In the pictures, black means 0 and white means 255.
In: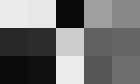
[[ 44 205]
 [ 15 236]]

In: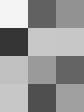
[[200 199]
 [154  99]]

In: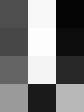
[[253  12]
 [244  39]]

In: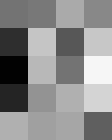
[[197  87]
 [184 115]]

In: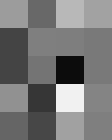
[[127 126]
 [116  12]]

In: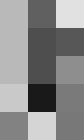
[[ 78  87]
 [ 78 142]]

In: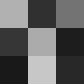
[[171  29]
 [199  40]]

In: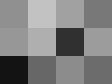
[[175  48]
 [103 140]]
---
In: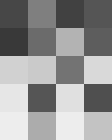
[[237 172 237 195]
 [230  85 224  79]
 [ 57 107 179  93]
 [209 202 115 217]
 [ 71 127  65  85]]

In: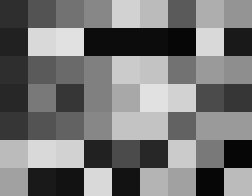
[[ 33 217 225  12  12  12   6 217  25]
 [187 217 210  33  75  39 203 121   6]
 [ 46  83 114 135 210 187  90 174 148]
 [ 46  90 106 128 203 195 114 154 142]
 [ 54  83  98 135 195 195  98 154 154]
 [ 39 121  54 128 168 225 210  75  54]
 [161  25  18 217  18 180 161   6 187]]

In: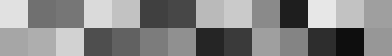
[[166 174 210  78  97 124 144  37  58 159 132  45  14 151]
 [225 112 118 218 194  64  71 186 202 138  30 231 194 159]]

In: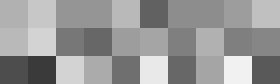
[[ 77  58 211 171 111 233 103 165 241  89]
 [177 199 149 149 185  97 141 141 157 192]
 [185 211 119 103 157 165 127 177 127 134]]

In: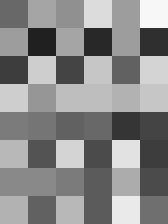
[[184  83 212  75 226  61]
 [206 150 190 190 178 198]
 [178  97 184  91 234 111]
 [157  32 165  40 157  47]
 [104 165 144 220 157 247]
 [137 137 123  91 172  75]
 [123 117  97 104  53  68]
 [ 61 206  68 198  97 212]]

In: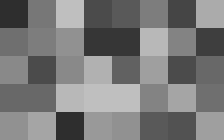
[[ 46 119 191  75  89 125  69 171]
 [104 104 184 191 191 131 165 111]
 [111 125 145  54  54 184 131  62]
 [137  75 137 177  97 159  75 104]
 [145 165  46 153 145  89  82 159]]
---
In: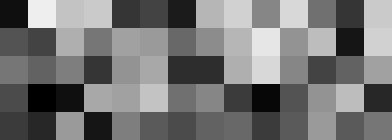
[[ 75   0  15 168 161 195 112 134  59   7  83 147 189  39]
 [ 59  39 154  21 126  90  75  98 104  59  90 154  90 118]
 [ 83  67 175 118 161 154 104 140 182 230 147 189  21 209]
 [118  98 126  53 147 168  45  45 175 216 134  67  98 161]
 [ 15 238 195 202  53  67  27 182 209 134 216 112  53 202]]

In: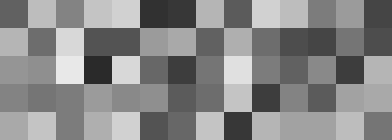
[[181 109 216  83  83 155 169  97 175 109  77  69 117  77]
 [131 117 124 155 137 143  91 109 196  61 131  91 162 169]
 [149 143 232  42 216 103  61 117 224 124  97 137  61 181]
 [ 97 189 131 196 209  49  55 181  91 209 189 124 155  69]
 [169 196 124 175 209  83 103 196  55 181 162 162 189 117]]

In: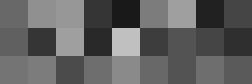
[[ 96  53 159  41 192  61  83  69  47]
 [116 124  75 110 138 104  83 110  90]
 [104 144 151  53  25 124 159  33  69]]

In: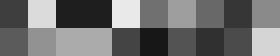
[[ 91 146 171 171  68  23  83  48  75 213]
 [ 62 219  30  30 233 112 158 104  54 138]]

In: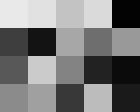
[[ 62  19 167 110 153]
 [139 160  56 188  26]
 [ 88 203 131  34  11]
 [233 225 195 218   3]]

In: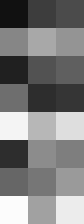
[[110  45  53]
 [ 17  61  75]
 [ 32  82  95]
 [102 118 154]
 [ 45 140 126]
 [252 161 236]
 [134 168 148]
 [244 183 222]]
